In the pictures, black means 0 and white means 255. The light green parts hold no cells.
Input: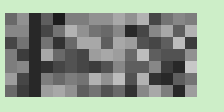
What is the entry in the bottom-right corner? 157
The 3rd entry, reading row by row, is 40
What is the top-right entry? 125
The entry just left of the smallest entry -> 94
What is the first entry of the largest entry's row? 125
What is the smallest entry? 28
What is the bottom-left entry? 105
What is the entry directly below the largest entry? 115
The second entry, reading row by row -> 145
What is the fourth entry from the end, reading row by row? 168
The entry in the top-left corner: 105
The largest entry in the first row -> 178
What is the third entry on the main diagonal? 40
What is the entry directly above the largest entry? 145
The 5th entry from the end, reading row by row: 135
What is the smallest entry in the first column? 70
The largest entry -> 199
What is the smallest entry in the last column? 60
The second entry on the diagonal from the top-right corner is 94
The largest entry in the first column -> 157
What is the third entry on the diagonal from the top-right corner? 94

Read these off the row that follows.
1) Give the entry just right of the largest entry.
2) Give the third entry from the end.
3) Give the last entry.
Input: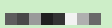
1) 175
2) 242
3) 104

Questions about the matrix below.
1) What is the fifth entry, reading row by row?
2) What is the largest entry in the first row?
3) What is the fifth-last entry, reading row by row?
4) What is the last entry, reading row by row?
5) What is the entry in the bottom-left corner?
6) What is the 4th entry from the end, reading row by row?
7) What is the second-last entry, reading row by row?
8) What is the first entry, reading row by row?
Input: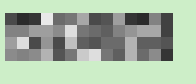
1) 107
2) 233
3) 95
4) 53
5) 139
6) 179
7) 139
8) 74

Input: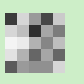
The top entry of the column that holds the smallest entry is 154
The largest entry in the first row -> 214
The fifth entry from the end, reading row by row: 91
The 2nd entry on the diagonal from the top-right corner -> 166
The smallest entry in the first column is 59
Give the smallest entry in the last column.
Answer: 102
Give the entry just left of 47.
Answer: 190

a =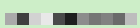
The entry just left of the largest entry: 210
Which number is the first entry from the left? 170
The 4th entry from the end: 117

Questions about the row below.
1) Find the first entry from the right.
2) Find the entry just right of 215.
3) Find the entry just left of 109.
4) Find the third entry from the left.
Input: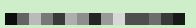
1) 24
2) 78
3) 78
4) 186

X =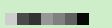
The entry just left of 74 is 206
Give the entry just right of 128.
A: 96

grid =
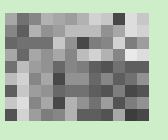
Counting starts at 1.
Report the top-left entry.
167
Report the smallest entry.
61
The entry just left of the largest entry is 134
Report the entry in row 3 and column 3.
113
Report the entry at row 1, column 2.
113
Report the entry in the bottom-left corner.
83
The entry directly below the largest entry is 94
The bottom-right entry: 72
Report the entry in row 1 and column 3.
134
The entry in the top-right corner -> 199
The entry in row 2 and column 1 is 134
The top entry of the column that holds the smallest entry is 221
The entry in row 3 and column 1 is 104
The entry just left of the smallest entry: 167
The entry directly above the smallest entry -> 125
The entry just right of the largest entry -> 221

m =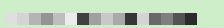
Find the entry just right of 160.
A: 200
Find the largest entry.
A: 235
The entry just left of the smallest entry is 83
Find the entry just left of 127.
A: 105

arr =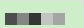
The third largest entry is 133
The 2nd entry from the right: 195
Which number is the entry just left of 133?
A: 77
